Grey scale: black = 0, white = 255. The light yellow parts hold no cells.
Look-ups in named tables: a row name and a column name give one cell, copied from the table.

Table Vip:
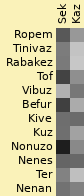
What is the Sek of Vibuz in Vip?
177
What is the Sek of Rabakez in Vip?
122
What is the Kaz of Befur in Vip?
171
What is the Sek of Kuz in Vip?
111
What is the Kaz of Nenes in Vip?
104
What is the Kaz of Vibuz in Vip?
119
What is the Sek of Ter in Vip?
130
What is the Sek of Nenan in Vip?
114
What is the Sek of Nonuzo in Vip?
30
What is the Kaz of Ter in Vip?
191
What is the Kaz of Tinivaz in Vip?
195
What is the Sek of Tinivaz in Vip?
124
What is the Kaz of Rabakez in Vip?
199
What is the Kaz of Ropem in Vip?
152

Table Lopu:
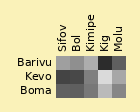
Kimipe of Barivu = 173
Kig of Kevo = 218
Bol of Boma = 95
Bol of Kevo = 72
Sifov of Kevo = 68
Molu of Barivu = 95
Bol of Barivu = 143
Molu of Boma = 134
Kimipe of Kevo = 127
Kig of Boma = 186
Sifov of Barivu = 159
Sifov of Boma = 97
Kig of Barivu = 44
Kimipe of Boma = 120
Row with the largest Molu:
Kevo

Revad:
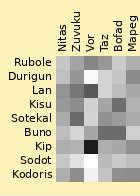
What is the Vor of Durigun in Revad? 249
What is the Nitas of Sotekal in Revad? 171
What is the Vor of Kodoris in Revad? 242
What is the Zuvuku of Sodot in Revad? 227
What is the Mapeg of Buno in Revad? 206
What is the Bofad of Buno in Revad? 107

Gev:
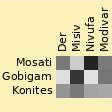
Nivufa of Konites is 163
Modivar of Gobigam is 117
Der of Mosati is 121
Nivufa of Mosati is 35
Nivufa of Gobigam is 225
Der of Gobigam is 222
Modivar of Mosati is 122
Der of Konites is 149
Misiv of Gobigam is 53
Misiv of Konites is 121
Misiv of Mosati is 204
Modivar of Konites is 168

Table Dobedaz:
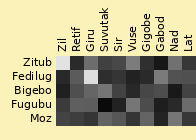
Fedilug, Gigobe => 42
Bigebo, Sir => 66
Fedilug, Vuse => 34
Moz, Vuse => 53
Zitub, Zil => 226
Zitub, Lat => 55
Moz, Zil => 67
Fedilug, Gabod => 123
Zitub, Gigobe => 47
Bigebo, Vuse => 40
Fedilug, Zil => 41
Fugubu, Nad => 41
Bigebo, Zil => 32
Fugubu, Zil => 59
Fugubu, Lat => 108
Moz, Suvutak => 99
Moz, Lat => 55
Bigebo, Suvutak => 117
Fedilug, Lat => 80

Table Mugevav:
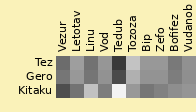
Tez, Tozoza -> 195
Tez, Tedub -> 57
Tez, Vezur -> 108
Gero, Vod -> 146
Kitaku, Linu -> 193
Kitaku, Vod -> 125
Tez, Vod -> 150
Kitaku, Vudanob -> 149
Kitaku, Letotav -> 115
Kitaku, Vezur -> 78
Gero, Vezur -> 118
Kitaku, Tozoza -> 152
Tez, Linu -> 114
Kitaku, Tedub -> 243
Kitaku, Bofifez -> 142
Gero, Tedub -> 74
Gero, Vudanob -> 143
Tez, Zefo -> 152
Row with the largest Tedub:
Kitaku

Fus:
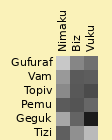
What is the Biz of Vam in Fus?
90
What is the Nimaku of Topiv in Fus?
138
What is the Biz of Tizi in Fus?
144
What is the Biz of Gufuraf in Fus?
134
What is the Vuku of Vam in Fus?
93
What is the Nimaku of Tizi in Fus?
95
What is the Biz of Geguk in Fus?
100
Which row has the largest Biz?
Tizi

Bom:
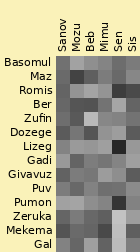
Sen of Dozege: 157
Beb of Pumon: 142
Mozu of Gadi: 100
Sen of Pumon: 53
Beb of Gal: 159
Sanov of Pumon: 161
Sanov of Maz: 106
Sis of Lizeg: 152

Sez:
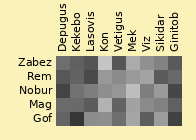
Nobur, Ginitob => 71
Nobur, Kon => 142
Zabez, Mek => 171
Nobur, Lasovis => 126
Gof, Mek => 165
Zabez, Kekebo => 96
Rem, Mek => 154
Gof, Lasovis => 140
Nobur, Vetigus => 150

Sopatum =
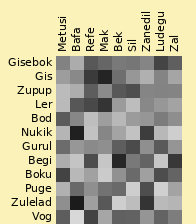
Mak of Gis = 36
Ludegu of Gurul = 90
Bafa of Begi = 196
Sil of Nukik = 194
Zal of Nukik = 206
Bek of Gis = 111
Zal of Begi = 56
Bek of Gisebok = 121
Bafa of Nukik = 32
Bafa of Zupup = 173
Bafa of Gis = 137
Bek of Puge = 106
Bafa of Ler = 87
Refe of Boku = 161
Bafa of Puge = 105
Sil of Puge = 206
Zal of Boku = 100

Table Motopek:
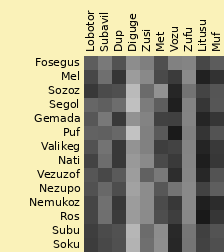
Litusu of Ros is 25
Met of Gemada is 65
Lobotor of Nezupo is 81
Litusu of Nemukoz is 31
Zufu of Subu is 118
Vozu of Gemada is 64
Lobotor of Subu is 62
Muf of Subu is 83
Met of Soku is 142
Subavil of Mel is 111
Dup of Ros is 59
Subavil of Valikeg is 115
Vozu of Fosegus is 129

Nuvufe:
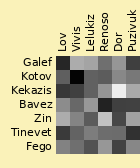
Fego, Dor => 66
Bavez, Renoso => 34
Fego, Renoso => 151
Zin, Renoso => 194
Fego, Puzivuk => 135
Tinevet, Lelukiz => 125
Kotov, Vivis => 4
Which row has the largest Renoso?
Zin

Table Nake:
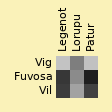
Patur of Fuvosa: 31
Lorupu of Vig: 126
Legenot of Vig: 195
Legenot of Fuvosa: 55
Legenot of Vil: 60
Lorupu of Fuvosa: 139
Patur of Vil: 65
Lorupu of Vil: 162
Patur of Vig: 193

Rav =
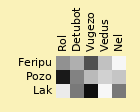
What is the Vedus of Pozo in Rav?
209
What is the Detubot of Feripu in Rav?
175
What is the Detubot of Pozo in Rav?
130
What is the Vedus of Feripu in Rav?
193
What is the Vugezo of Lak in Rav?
15
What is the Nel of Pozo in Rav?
197
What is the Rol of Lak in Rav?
235
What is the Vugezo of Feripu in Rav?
80
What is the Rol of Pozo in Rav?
25
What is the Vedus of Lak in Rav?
247
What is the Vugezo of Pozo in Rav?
186
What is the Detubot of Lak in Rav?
121
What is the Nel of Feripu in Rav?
246
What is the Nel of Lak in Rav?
120
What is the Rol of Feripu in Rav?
145

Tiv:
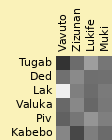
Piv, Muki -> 127
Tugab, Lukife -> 158
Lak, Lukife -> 108
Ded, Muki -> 112
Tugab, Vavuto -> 51
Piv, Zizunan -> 118

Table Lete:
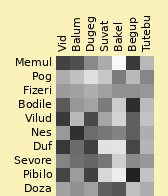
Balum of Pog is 193
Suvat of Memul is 171
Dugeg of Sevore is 102
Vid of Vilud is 57
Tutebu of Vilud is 195
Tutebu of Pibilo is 194
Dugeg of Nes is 108
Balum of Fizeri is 161
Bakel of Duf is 227
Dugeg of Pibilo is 65
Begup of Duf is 70
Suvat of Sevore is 118
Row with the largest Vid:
Pog

